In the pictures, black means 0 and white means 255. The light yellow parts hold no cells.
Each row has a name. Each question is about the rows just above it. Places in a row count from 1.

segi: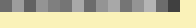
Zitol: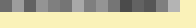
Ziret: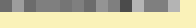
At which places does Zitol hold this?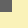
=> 3 12
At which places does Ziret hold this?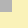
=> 12 15
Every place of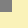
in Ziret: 4 5 7 10 13 14
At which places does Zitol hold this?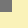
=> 6 10

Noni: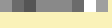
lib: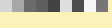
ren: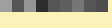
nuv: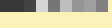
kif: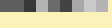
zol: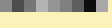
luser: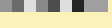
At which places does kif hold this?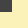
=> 6
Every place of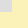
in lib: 6
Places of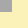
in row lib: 2
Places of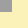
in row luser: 8 9

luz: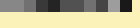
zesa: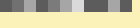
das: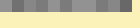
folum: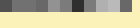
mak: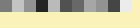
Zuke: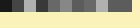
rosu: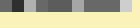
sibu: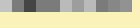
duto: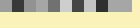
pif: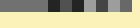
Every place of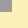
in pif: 8 10
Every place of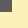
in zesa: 1 4 8 9 11
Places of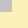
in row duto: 8
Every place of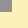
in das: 1 5 7 8
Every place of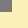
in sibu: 2 4 5 9
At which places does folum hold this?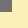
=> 2 3
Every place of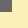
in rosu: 1 4 8 9 10

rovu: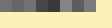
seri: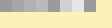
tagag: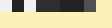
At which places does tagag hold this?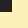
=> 2 6 7
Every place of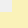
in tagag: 1 3
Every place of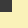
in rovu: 5
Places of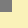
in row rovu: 8
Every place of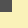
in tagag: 8
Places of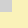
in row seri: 6
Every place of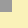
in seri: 1 5 8

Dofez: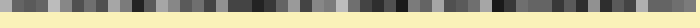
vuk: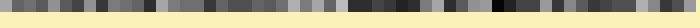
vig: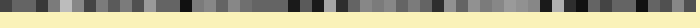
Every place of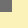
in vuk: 3 11 16 17 24
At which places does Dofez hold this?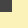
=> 18 20 21 26 31 53

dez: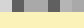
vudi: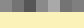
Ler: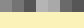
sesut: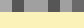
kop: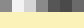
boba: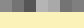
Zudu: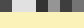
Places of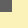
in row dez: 2 5
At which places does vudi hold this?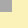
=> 5
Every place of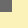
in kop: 7
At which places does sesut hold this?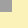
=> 3 4 6

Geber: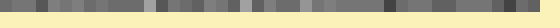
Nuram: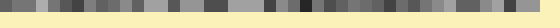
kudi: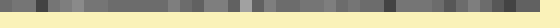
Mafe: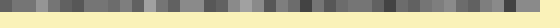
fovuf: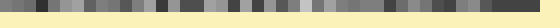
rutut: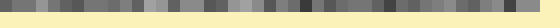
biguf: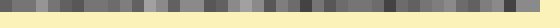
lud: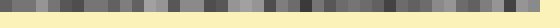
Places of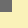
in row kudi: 1 10 11 12 13 14 16 24 25 29 31 32 37 39 41
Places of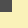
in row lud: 7 18 23
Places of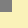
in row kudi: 6 15 18 19 23 28 40
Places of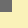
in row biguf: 10 25 29 32 34 39
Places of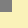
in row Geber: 5 7 18 23 28

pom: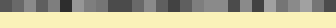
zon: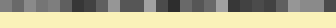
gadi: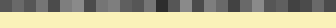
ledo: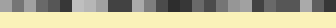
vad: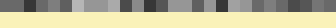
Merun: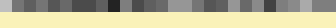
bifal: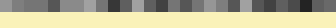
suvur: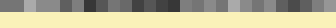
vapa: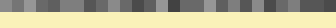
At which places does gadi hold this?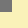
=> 4 9 13
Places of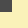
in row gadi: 5 8 17 26 28
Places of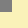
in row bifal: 2 19
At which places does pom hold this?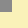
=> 3 13 18 19 21 25

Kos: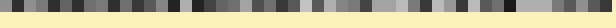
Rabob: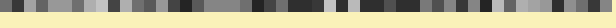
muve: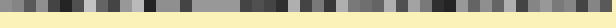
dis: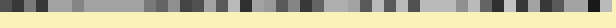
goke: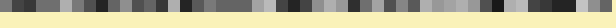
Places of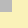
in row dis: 20 32 34 36 37 38 40 51
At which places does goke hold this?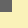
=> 10 13 19 20 21 51
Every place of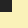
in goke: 9 16 25 47 48
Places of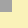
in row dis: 5 6 8 9 10 11 12 18 22 30 45 48 49
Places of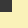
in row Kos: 12 24 36 39 51
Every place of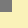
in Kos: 4 9 30 35 47

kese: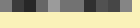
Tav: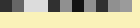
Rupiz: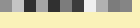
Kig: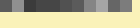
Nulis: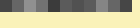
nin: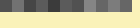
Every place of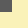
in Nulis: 6 8
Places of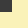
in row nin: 5
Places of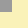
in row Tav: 11
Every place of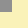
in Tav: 6 8 10
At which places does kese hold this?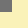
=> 6 7

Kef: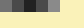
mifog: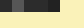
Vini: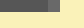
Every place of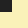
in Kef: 3
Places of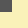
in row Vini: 1 2 3 4
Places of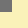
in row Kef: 1
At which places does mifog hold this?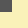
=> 2
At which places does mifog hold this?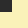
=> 1 3 4

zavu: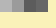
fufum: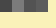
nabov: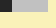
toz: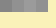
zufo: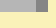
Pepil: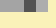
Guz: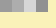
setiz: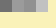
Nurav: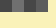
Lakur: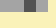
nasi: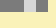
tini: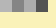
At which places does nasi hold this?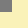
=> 1 2 4
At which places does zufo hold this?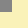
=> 4
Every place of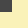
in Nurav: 1 3
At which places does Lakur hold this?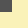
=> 3
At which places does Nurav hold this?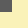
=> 4
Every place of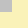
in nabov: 2 3 4
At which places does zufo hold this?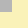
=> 1 2 3

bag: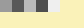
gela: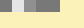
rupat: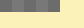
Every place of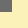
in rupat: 1 3 5
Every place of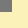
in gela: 1 4 5

